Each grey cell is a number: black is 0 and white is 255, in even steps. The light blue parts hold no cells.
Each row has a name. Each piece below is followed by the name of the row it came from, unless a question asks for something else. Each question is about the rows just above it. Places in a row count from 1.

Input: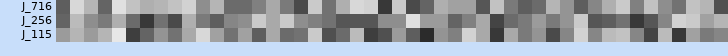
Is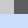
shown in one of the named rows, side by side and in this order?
no
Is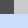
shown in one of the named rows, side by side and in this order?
no
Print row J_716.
[ 94 216 181 100 224 194 175 181 194 210 142 181 107 107 128 169 122  74
 202 114 175 216 210  56 202  74 100 175 161 161  86 194 122  94 107 181
 148  94 134 175 202 128 194 142 114 194 181  80]
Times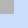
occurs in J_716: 5

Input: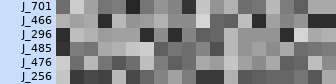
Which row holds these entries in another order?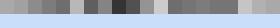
J_485
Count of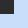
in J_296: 4
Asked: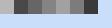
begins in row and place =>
J_256, 5
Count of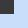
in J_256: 3
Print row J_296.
[ 45 190 177 155 161 161  45 140  45 132  95 102 184 148 148 148  45 212
 169 177]
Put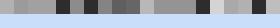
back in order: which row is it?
J_296
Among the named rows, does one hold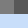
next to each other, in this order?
no

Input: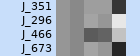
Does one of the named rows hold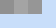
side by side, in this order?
no
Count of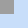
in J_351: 2
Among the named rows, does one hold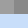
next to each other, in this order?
no
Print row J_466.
[150 137  91  99 194]
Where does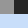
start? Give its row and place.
J_673, 4
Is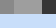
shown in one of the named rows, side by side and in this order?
yes

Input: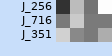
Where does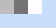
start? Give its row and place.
J_256, 2
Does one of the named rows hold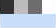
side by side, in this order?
no
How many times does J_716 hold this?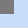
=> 3
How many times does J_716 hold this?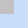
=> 0

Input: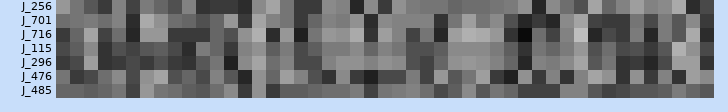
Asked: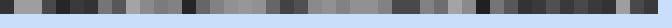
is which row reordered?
J_296
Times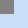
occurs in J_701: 6
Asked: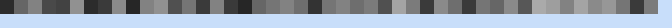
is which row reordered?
J_701
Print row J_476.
[117  58  73 110 138  73 145 164  80 102  73 130  87  38 145 102 158 130
  80  51 138  58  32  73  73 123  66 151  87 117 158  58  32 145  58 130
  51 130 164 145  51 145  58 130  51 158 138]
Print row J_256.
[151 117  87  58 130  66 123 102  80 130  51  58  58  44 138 164 117  58
  58 138 130  38 138  58 145 123 117 117 102 110 110 117 123 145  38 138
 110  80 164 102 130 158 130 138 170  44  73]
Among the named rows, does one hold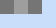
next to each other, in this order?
yes

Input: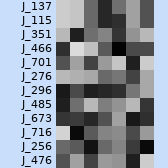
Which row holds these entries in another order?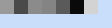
J_716
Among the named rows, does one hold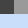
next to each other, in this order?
yes
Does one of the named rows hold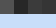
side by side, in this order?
no
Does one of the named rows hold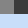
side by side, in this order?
yes
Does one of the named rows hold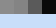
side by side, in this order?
no
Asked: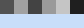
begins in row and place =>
J_701, 1
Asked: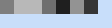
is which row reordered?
J_485

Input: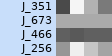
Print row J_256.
[150 239 197 164]
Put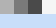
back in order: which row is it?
J_351
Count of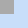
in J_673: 4
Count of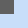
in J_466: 3

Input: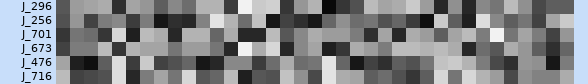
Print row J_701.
[ 54 117 109  54 215  31 187 172  39 179 179 102 172  39  39 187  87 136
 172 156 156 124  47 164  39 172 156  94 164 187 124 242 117 164 124  66
 150]
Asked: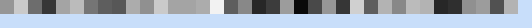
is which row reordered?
J_296
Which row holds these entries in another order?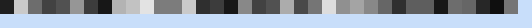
J_476
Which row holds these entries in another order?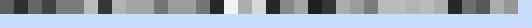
J_673
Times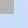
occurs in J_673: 2
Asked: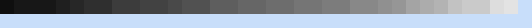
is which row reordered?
J_476

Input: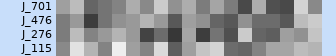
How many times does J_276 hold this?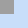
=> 1
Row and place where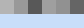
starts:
J_476, 7
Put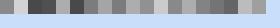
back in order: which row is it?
J_701
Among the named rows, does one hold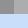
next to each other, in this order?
yes
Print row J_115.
[137 226 180 131 238 159 131 218  94 159 196 211 108 101 131 165 165 188
 180]
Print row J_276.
[124 188 131 153 180 153  67 108  55 165  61 116  80 203 101  94 159 145
 196]

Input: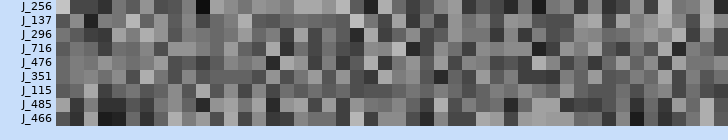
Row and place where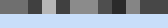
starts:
J_466, 19
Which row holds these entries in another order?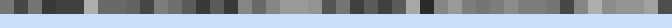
J_476
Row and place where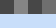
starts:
J_115, 14
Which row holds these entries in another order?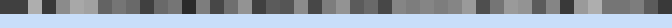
J_476

